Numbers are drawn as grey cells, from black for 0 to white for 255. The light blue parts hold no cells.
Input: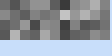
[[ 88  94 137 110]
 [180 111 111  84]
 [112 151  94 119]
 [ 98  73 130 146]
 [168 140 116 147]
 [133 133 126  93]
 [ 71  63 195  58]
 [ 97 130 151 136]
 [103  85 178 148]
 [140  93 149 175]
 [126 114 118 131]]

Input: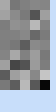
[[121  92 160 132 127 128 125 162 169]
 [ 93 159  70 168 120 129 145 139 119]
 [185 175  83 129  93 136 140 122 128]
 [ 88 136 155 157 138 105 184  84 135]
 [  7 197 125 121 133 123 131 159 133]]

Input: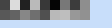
[[ 88  68]
 [ 99 220]
 [135  33]
 [111 186]
 [ 80  56]
 [185   5]
 [190 120]
 [152  60]
 [145 142]]

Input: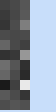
[[ 77  89  26 102 110  50 101  75  53  58  66]
 [ 85  75  64  75  85  56  73  72  76  71  73]
 [ 80  53 233  42  48 151  64  75 126  89  86]]

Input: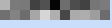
[[112 180]
 [131 122]
 [109 121]
 [166  65]
 [214  81]
 [175   5]
 [ 71 110]
 [171  77]
 [173  66]
 [158 118]
 [108 123]]

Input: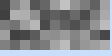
[[128 159 123  64  69]
 [105  65 115 176 131]
 [141  70 158 175 163]
 [113  91 183 143  85]
 [123 144  74  83 102]
 [164 142 116  95 157]
 [187 155  95  85 194]
 [129 133  80 105 147]
 [151 154 102  76 124]
 [159 102 148 123  97]
 [173  71 187 170 162]]

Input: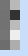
[[109 117 114 114 116]
 [173 238 187  50 185]]

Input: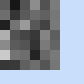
[[ 55 202 138 175  32 110  92]
 [ 57 115  91  82 116  53  22]
 [ 96 109  84  69 154  90  83]
 [109  35  51  56  88 107 141]
 [ 85 104 122 132  67  97  82]
 [118 121 100  94 121 119 123]]

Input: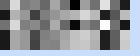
[[ 25  26 114  23 102]
 [168 167 216 178 217]
 [152 152 127 152 124]
 [ 66  72 138  63 134]
 [133 128 104 127 104]
 [131 140 171 149 166]
 [171 164 103 168 115]
 [195 193   9 181   1]
 [199 205 138 214 159]
 [177 182 111 185 112]
 [ 32  28 251  30 225]
 [ 94  95 113  87 112]
 [202 208  23 188  28]]
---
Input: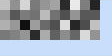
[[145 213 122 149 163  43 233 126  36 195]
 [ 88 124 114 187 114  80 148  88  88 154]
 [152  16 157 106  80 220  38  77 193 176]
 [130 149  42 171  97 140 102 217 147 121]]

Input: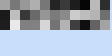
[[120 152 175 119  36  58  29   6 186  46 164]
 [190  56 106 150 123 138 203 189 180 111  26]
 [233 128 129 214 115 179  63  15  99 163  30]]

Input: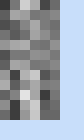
[[119 207 171  71 107  56]
 [165 158 119 123 135  94]
 [ 96 133 168 123 111  78]
 [ 91 112 163 141 118 115]
 [167 173 120 115 145 149]
 [121 120 144 140 121  81]
 [165 159 119 122 135  96]
 [ 67 178 200  85 112 152]
 [ 94 140 168 123 128 172]
 [130 227 166  60 118  99]
 [ 61 166 203  92 108 141]
 [ 61 151 199 103 103 106]]

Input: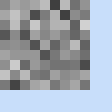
[[165 154 166 188  63 186 113 147 136]
 [194 161  76 124 177  64 140 123 166]
 [189 120 199 142 179 180  97 209 128]
 [138  83 161 135 154 130 102 136  86]
 [144 135  82 163 100 138 186  98 139]
 [150 150 151  83 120 152 137 111 163]
 [203 105 153 130 115 115 119  75 143]
 [137 185 123 114 160 139 147 165 194]
 [ 68 123 165 176 120 145 166 117 121]]

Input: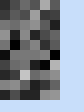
[[ 75 106  84 170  90  44]
 [ 90  77 158  57  64  58]
 [109 129 144  92  31 118]
 [ 33 137  36  75 100 146]
 [  1 100 131  48  90 116]
 [119 120 119 129   1  13]
 [107 116  30   5 180  67]
 [ 61 196 106 123 142  39]
 [140  96  32  54  99 131]
 [ 77  36  36 142 149  36]]

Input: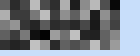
[[ 43  71 187  75  46 175  29 140 185  79   8  97]
 [ 60  59 120 189  61 143  95 158  28 144  72 175]
 [148  53  37  91  44  54  40  72  25 114  65 124]
 [ 60 121  16   3 157 112 192  36  33  98 135  96]
 [ 35  44 193 148  41  97  79  97 189  96 155  49]]

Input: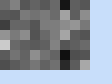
[[129  86  99  88 105  21  95  86 107]
 [ 85 122 114 122 107 162  94 141  88]
 [102 101  85 124 125 140 149 120  62]
 [122 140  83 105 125 165  92  84 147]
 [105  95  90  96 130  85  95 106 203]
 [115  99 142 114 100  16  79  84  91]
 [ 91 102 118  98 112  41  92 168  78]]
